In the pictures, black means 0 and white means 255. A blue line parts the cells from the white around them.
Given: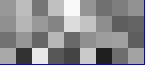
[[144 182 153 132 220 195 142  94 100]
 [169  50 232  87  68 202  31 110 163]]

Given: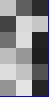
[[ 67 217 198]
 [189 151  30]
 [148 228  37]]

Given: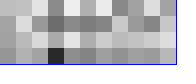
[[164 220 153 109 138 125 133 201 154 134 199]
 [150 178 163  41 142 132 159 146 160 155 184]]

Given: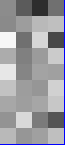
[[138 157 185 191]
 [172 128 155 203]
 [194 157 150 209]
 [147 217 123  84]]

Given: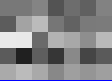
[[ 92 163 187 118  98 122 123]
 [ 91  32  94  54 137  69  90]]

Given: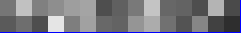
[[ 90 110  78 229 126 161 104  99 149 172 113  83 134  65  46]]
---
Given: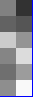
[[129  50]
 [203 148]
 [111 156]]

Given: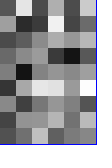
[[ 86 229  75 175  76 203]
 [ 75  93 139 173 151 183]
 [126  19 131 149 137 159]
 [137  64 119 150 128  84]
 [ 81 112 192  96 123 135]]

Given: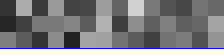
[[ 51 170  60 153  67  71 157  99 209 122  84  71 115 105]
 [125  93  51 141  33 163 161 114  93  65 114 124  81 146]]

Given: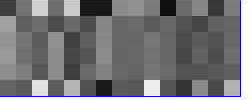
[[ 62 115 209 108 202  23  23 138 145 123  16 106 134  56 123]
 [147 117  92 144  64  96 136 102 103 118 102  76  91  82 104]
 [143 125  87 141  61 106 130 104  99 117 106  82  82  88  95]]

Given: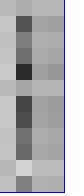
[[186 173 183 183]
 [192 125 174 172]
 [203  44 159 152]
 [201  69 162 156]
 [194 113 172 168]
 [183 210 187 187]]

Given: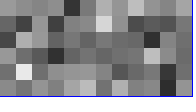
[[154 141 133 142  52 121 176 149 190 147 133 165]
 [ 71 175 152  99 119 100 120 108 104  48 132 111]
 [112 233 111 143 149 151 132  86 105 120  55 111]]

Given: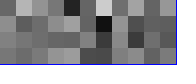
[[103 181 147 119  35 101 204 111 163 100 151]
 [129 118 110 102 100 129  59 137  59 111  88]]

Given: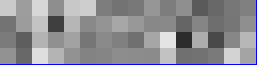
[[202 157 215 142 200 206 125 115 120 150 125 143  90 104 119 128]
 [123  94 179 144 162 118 138 128 112 166 228  44 173  73 135 183]]

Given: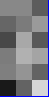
[[136 136  92]
 [ 72 168  88]
 [127 148  99]]
